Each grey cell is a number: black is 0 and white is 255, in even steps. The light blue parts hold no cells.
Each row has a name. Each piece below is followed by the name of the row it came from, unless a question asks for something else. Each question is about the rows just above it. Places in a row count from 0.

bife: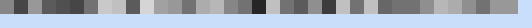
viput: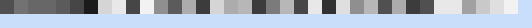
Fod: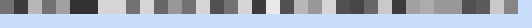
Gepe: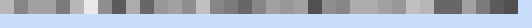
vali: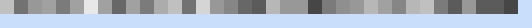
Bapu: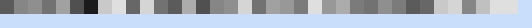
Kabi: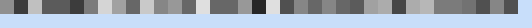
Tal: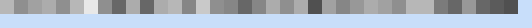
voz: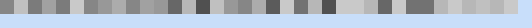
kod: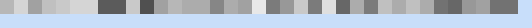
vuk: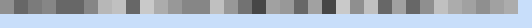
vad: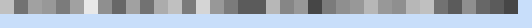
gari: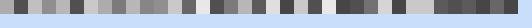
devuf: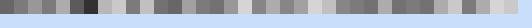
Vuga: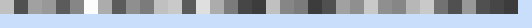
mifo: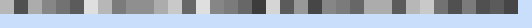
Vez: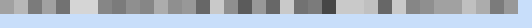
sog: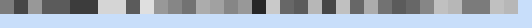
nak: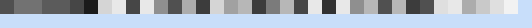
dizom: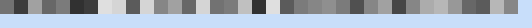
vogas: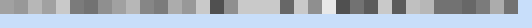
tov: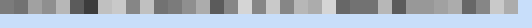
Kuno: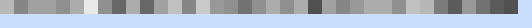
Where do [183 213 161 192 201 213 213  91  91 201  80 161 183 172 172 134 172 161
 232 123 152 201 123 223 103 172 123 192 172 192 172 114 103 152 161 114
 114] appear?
kod
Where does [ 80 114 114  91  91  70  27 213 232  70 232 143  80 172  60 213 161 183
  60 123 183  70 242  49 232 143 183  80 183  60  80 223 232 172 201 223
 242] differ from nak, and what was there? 22, [232]
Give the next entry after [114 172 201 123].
[172]
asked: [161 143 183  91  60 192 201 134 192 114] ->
tov
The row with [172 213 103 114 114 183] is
tov

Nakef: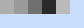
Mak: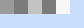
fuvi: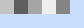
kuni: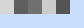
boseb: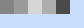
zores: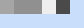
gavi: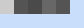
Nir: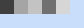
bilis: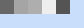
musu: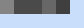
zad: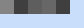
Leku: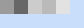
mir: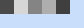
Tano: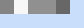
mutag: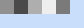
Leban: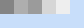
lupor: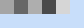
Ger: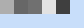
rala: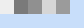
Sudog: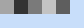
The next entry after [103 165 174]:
[238]
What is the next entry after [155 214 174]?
[74]
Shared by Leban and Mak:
[155]
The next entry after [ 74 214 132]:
[174]
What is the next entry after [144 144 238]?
[74]
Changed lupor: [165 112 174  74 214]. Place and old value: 1, [103]

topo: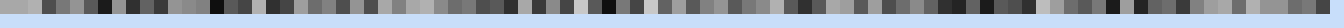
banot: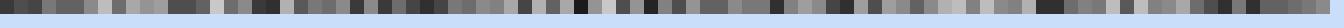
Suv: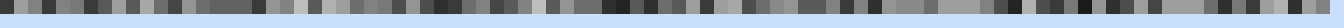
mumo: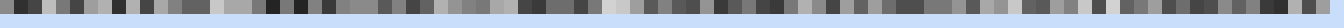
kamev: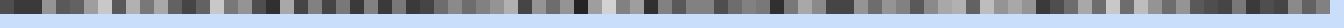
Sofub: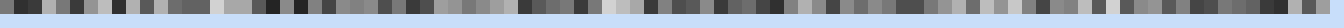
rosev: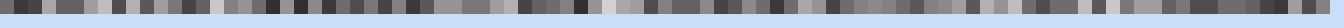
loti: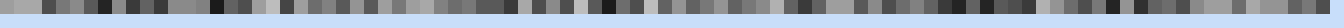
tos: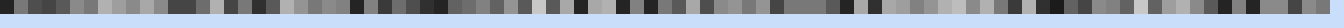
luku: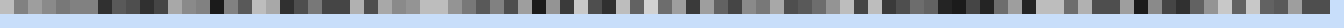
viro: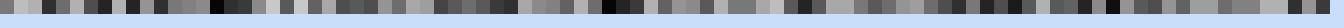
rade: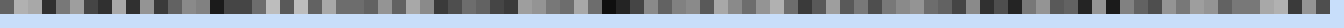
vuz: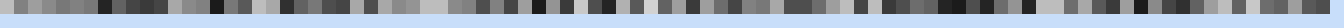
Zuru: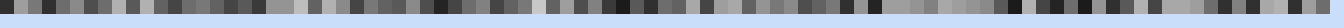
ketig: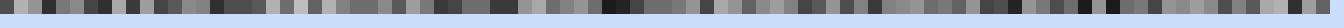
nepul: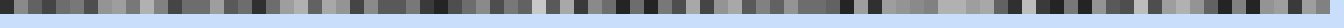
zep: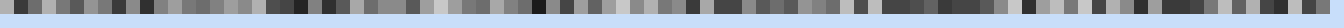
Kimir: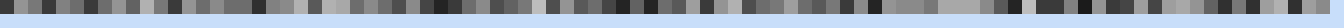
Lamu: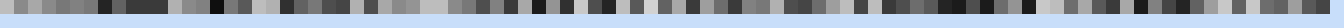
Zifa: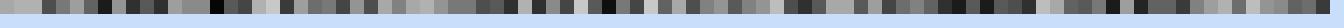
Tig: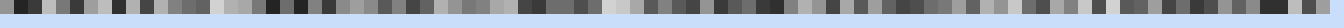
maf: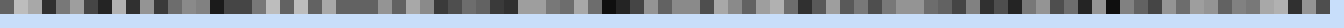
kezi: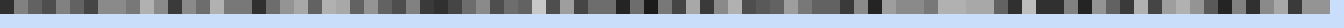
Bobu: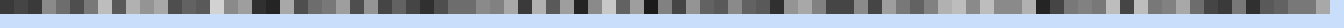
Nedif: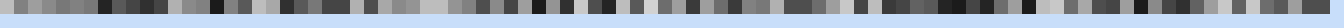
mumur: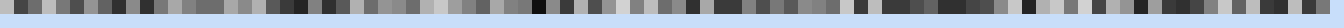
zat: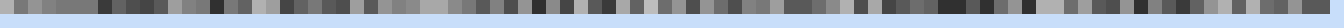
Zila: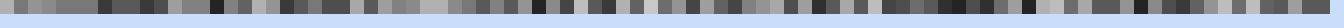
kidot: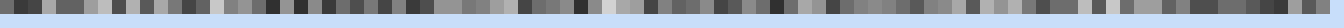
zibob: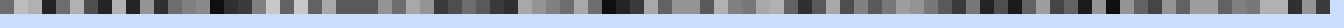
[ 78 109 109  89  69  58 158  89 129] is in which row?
kidot
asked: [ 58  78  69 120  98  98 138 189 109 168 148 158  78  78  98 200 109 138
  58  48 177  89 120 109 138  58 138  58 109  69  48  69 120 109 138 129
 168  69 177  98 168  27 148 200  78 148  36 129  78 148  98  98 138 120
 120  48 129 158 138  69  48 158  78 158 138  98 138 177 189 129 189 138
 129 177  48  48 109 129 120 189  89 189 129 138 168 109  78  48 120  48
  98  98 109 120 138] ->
banot
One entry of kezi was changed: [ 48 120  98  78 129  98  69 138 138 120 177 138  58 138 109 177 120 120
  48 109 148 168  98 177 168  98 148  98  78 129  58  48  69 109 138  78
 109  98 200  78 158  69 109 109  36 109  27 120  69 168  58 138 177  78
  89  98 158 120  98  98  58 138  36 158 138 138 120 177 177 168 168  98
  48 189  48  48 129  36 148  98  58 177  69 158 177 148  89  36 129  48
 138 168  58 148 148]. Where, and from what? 1, [129]
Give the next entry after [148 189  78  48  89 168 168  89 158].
[69]
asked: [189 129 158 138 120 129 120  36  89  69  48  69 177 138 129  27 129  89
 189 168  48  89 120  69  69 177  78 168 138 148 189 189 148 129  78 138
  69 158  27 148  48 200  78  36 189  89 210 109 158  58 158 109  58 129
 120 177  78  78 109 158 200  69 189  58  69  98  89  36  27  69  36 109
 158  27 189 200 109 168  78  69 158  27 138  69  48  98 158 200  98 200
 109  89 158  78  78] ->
Nedif
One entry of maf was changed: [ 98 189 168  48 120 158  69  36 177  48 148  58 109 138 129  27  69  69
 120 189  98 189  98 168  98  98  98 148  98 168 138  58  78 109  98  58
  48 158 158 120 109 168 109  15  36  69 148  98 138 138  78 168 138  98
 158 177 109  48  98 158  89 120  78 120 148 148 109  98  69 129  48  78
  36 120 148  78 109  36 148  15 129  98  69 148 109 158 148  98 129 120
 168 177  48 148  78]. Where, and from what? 58, [89]
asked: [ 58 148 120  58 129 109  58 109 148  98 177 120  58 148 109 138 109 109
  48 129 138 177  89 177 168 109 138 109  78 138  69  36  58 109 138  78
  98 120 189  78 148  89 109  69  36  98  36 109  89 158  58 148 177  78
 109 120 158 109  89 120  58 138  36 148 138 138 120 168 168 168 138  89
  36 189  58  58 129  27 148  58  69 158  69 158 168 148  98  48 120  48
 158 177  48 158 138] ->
Kimir

